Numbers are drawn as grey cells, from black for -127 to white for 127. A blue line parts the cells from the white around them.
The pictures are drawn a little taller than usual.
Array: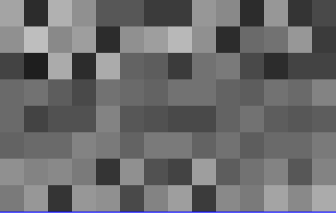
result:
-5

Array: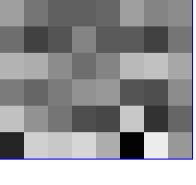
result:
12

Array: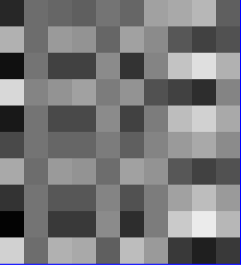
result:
26

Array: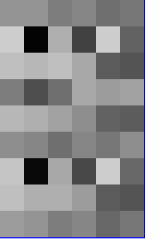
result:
-23

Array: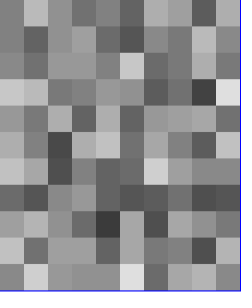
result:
-6

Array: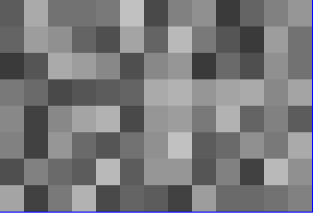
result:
42

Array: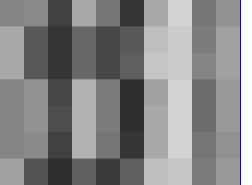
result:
25
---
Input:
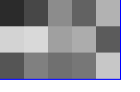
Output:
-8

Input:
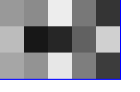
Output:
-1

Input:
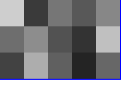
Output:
-91

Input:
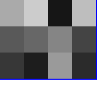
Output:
26

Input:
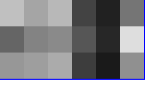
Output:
-101

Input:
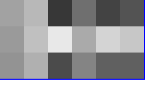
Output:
-31

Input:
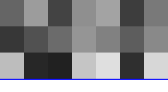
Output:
-80
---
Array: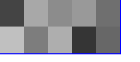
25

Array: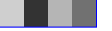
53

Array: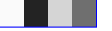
85

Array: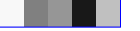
-103

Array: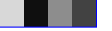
13

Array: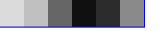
-83

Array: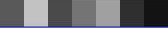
-80
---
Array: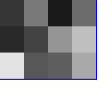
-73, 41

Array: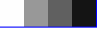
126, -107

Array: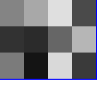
4, -69

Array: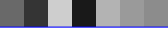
-22, 12

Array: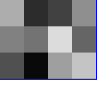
45, 68

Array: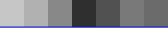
70, -20

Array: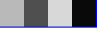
57, -118
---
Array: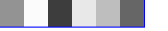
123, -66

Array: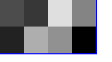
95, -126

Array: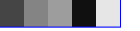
102, -111

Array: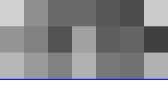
82, -64

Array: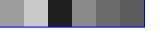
73, -96

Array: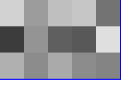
95, -67

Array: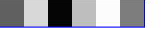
124, -122

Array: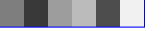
113, -70

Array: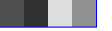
93, -77
